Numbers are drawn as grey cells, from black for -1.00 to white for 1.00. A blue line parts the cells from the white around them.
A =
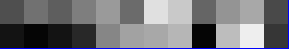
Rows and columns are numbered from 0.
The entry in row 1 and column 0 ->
-0.85
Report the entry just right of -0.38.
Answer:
-0.11
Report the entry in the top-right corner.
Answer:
-0.43
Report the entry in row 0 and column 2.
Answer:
-0.26
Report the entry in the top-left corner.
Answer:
-0.38
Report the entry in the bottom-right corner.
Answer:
-0.58
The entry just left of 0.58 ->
0.76

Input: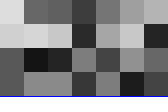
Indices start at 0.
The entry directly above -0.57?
-0.02
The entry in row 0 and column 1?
-0.19
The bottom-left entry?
-0.31
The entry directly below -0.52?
-0.67
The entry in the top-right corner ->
0.41
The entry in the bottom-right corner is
-0.47
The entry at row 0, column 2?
-0.25
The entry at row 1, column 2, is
0.57

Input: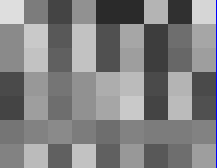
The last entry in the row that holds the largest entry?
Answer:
0.68
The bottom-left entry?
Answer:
0.02
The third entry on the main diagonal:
-0.25
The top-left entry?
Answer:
0.74
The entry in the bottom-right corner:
0.24
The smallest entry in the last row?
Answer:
-0.31
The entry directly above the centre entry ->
-0.37
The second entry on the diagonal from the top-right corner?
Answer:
-0.14
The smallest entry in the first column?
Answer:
-0.47
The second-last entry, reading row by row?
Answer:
-0.14
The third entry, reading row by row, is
-0.47
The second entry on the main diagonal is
0.58
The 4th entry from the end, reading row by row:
0.19
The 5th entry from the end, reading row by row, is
-0.25

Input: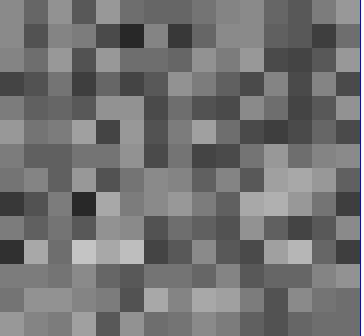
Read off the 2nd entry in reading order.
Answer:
-0.19
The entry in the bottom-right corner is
-0.14
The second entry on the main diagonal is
-0.35
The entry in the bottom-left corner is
0.19
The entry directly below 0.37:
-0.24
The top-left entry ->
0.08
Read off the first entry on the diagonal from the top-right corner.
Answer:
0.19
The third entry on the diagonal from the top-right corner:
-0.46
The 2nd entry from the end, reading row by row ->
-0.14
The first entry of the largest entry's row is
-0.62
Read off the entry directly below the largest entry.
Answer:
0.08
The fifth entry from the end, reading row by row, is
-0.24
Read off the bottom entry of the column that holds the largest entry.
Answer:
0.25
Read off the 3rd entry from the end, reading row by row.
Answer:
-0.19
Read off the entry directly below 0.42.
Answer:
-0.19
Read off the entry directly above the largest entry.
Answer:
-0.30
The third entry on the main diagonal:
0.19
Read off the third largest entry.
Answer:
0.42
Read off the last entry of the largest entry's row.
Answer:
-0.51
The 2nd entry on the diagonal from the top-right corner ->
-0.51
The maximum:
0.54

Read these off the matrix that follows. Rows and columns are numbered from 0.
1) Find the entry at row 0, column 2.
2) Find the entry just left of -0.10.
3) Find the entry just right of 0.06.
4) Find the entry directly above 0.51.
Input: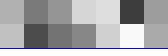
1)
0.17
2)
-0.40
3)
0.63
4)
0.39

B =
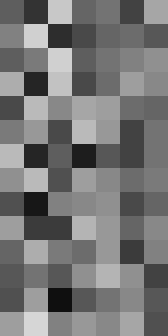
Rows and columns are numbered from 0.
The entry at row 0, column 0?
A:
-0.26
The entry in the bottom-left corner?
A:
0.24
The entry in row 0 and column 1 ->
-0.60
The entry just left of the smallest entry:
0.24
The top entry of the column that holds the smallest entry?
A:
0.57
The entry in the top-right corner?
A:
0.30
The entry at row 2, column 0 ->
-0.26
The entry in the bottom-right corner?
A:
-0.37
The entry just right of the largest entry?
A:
0.01
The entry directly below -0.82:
-0.54
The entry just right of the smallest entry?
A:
-0.32
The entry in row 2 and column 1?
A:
-0.04
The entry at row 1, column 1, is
0.63
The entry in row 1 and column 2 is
-0.65
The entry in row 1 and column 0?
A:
0.01
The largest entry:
0.68
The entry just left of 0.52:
-0.71

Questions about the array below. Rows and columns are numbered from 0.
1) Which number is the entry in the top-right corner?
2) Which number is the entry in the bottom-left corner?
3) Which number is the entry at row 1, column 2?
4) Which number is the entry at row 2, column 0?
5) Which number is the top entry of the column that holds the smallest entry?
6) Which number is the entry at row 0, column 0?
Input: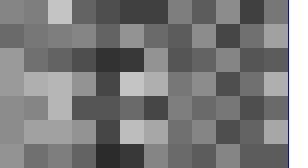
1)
-0.07
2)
0.15
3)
-0.01
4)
0.21
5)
-0.39
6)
0.04
